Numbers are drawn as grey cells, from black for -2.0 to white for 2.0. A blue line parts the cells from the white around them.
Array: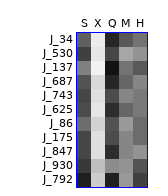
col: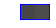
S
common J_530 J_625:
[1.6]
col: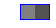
S
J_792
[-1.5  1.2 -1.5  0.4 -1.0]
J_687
[-0.7  1.4 -1.4 -0.4  0.1]
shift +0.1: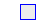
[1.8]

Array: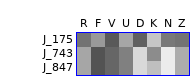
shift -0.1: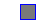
[-0.2]
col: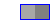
U
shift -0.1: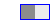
[0.1 1.6]
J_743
[ 0.6 -0.7 -0.4  0.0  1.4  0.2  1.7  0.7]

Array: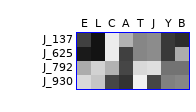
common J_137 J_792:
[0.8]
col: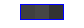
A
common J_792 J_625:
[0.7]
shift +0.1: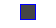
[-0.8]
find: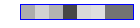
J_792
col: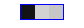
L

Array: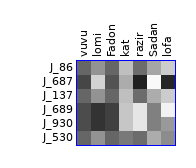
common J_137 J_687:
[0.7]
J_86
[-0.4  0.3 -0.4  1.0 -0.3  0.6  1.2]
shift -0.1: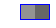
[ 0.2 -0.5]
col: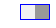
lofa
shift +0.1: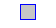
[1.2]
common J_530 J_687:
[0.7]

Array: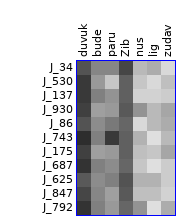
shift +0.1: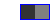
[-1.1  0.1]
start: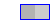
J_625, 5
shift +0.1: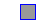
[0.5]
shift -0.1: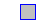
[0.9]
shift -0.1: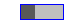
[-0.7  0.9  0.9]
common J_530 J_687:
[1.1]

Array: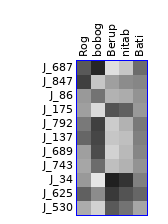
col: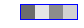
bobog
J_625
[-0.5  0.2 -1.1 -0.7 -0.4]
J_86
[ 0.4 -0.2  0.8  0.7  0.3]
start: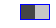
J_137, 1
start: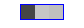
J_137, 1
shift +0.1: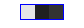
[ 1.7 -1.4 -1.1]

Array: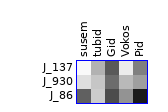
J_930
[ 1.5  1.1 -0.3  0.9  0.5]
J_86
[-0.5  1.2 -0.8  0.3 -1.6]
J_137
[ 1.9  0.8 -0.6  1.7  0.0]

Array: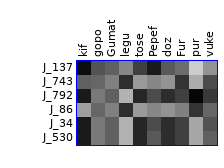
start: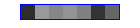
J_86, 3
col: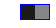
Pepef
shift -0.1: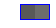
[-0.7 -0.4]
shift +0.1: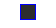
[-1.2]
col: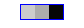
pur
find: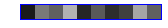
J_530

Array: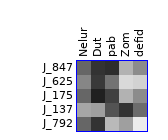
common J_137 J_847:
[-1.2]
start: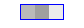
J_792, 2
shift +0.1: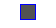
[-0.6]
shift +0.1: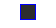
[-1.2]
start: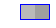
J_792, 2
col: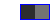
pab

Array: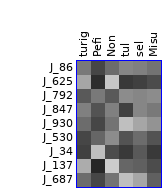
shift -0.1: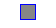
[0.0]
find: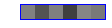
J_847
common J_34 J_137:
[-0.8]
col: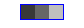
tul
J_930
[-0.3 -0.9 -0.2  1.0  0.6  0.3]

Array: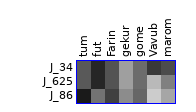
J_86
[-1.6 -0.2 -1.0  0.2 -0.4  1.2  0.6]
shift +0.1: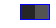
[-1.3 -0.6]
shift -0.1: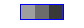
[ 0.4 -0.4 -1.2]

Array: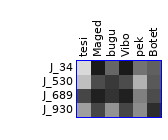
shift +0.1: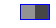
[ 0.4 -0.8]
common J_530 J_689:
[-0.8]
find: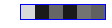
J_34

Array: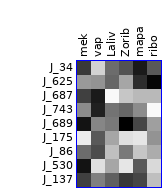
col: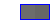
Laliv
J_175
[ 1.7 -0.6  0.6  1.5  1.6  0.3]
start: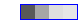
J_175, 1
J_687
[-1.0 -1.6  1.9  1.1  0.9  0.9]

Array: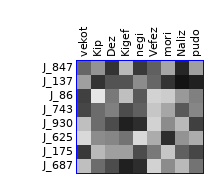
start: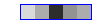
J_625, 4
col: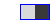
vekot
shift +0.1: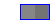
[ 0.2 -0.1]
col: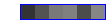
Dez

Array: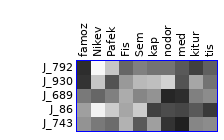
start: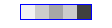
J_86, 1
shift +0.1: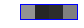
[ 0.4 -1.3 -1.2  0.1]
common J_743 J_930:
[-1.2]
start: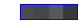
J_86, 6
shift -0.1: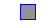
[0.2]

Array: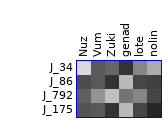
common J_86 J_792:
[-0.9]
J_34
[ 1.4 -0.6 -0.4 -1.2  0.1  0.7]
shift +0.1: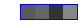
[-0.5 -0.3 -1.1  0.2]
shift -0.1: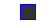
[-1.3]
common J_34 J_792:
[0.1]
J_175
[-0.7 -0.6 -1.2  0.9 -0.9 -1.4]

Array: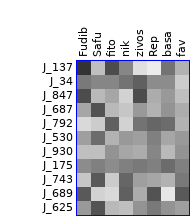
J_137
[-1.2  1.0 -0.8  0.1  1.5  1.7 -0.2  0.8]
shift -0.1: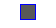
[-0.7]
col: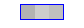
fav

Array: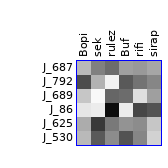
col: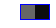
rulez
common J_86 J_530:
[-0.7]
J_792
[-0.8  0.8  1.8 -0.6 -0.2  0.1]

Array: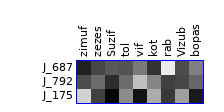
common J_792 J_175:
[-1.0]
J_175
[ 1.3 -1.0 -1.9  0.2 -1.7  0.7 -1.1  0.5 -1.6]
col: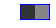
kot

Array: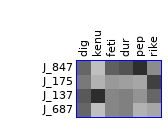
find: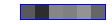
J_137
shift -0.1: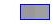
[0.3 0.4]
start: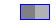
J_687, 3
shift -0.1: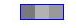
[-0.2  0.7  0.3]
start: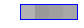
J_175, 1
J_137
[-0.6 -1.3  0.1  0.0  0.3 -0.4]

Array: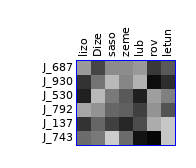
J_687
[ 0.4 -0.9  0.2  0.2  0.4 -1.1 -0.6]
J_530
[-1.5  0.9 -0.1 -0.6 -1.5  0.5  0.0]
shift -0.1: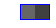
[-0.5 -1.1]
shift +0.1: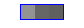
[ 0.4 -0.3 -0.4]
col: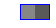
zeme

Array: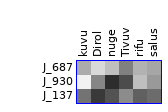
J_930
[ 1.8  0.1 -1.3 -0.8  1.0  0.4]
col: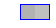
rifu
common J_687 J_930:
[1.0]

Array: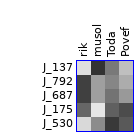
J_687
[-1.0  0.5 -0.2  0.4]
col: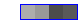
Povef

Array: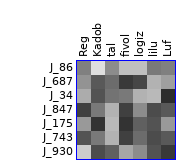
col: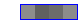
logiz
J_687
[ 0.3 -0.6 -0.3 -1.1 -0.9  0.8  0.5]
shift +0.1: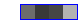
[-0.2 -1.0 -0.8  0.9]
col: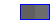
logiz
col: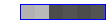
lilu
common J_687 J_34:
[0.8]
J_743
[-0.7 -0.1  0.8 -1.0 -0.3 -0.8 -0.6]

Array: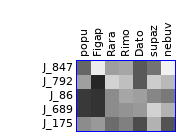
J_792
[ 0.5 -1.4  1.3  1.0 -0.6  1.2  0.9]
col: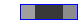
popu
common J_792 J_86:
[0.5]
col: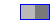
nebuv
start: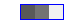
J_847, 4
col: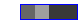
popu

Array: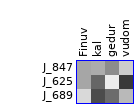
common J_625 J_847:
[0.6]
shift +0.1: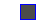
[-0.7]
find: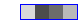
J_689
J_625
[ 0.6 -0.4  1.7 -1.1]
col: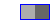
kal
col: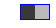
vudom
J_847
[0.6 0.7 0.2 1.2]

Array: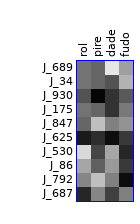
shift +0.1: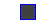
[-0.9]
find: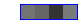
J_175
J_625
[-1.6 -1.3 -1.8 -1.1]
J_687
[-1.4  0.1 -1.0  0.0]

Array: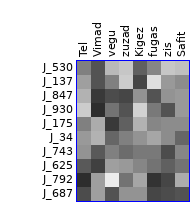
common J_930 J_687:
[-0.7]
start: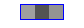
J_687, 1
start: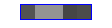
J_687, 2
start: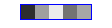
J_792, 0
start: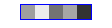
J_792, 1
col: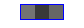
vegu
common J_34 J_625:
[0.4]

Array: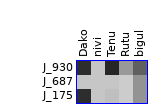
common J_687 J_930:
[1.1]
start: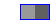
J_930, 3
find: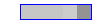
J_687
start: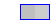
J_175, 2
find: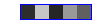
J_930
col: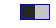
Tenu

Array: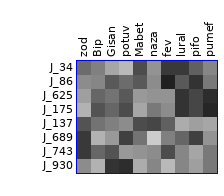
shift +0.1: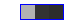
[ 0.9 -1.1 -1.2]
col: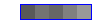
Gisan
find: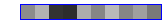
J_930
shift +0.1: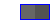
[-0.3 -0.6]

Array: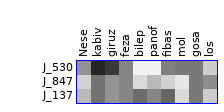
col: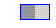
Nese
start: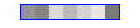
J_847, 2
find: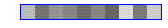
J_137
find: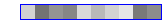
J_847

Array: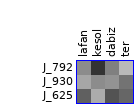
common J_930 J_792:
[0.2]
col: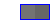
ter
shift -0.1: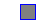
[-0.1]
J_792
[ 0.2 -1.2  0.0  0.9]
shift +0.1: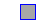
[0.7]
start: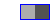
J_625, 1
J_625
[-0.5  0.7 -0.7 -0.4]

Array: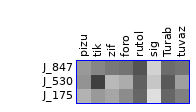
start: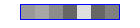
J_175, 1
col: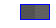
rutol

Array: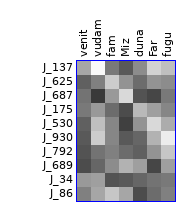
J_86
[ 0.0  0.6  1.1  0.6 -0.8 -0.3  0.0]
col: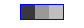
vudam
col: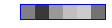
vudam
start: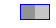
J_792, 5

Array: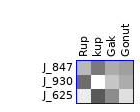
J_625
[ 1.7 -0.6  0.2  1.5]
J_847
[ 0.9 -0.1  0.7  0.5]
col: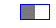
kup
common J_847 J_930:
[0.7]
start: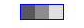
J_625, 1
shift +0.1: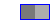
[0.0 0.8]

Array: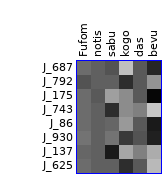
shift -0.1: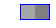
[ 0.5 -0.1]
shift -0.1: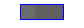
[-0.4 -0.6 -0.6]
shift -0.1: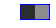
[-1.4  0.1]
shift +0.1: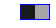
[-1.5  0.7]
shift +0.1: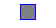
[0.1]
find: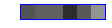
J_792
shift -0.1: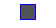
[-0.8]

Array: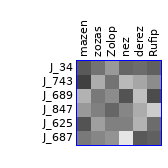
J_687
[-0.1  0.1  0.3  1.6 -0.6 -0.5]
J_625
[-0.7  0.5  0.0  0.0  0.8 -0.3]
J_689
[ 0.8 -0.1  0.2 -0.7  1.0 -0.8]
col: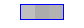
derez
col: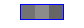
Zolop

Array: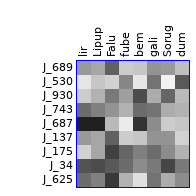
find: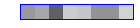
J_137
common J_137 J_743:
[0.3]
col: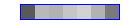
dum
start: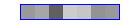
J_689, 0

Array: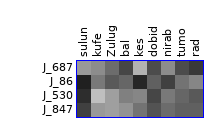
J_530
[-1.3  1.0  0.5  0.0  0.1 -0.9 -0.1 -0.4 -0.6]
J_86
[-1.5 -0.1 -0.6 -0.4 -1.4 -0.5 -1.0 -0.2  0.1]
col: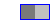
kufe

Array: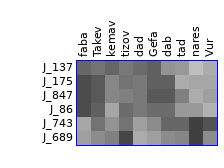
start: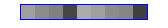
J_689, 0
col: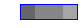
kemav
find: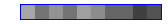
J_743
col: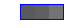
Takev
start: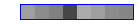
J_689, 0
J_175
[-0.8 -0.6  0.1 -0.2 -0.1 -0.5 -0.5  0.7  0.6  0.6]

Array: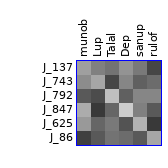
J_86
[-1.0 -0.6 -0.2 -0.3 -0.6  0.6]
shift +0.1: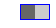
[-0.3  1.3]
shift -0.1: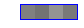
[-0.1 -0.3  0.2 -0.2]
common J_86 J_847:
[-0.6]

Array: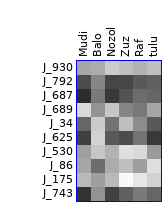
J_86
[ 0.6 -0.3  0.7  1.0  0.5  1.5]
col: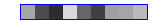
Mudi
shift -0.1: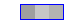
[0.4 1.0 0.7]
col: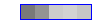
Balo
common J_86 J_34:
[1.0]
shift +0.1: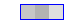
[1.2 0.9 1.6]
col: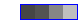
Zuz

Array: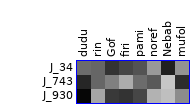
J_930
[-1.9  0.6 -1.1 -1.2 -0.9  0.8  1.0  0.2]
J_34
[-0.3 -0.4 -1.2 -0.9 -0.7  0.4 -1.5  0.3]
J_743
[-1.4 -0.4  0.0  0.7 -0.3 -0.6  1.1 -1.3]
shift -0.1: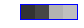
[-1.3 -1.0  0.7  0.9]
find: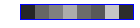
J_743
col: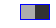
firi

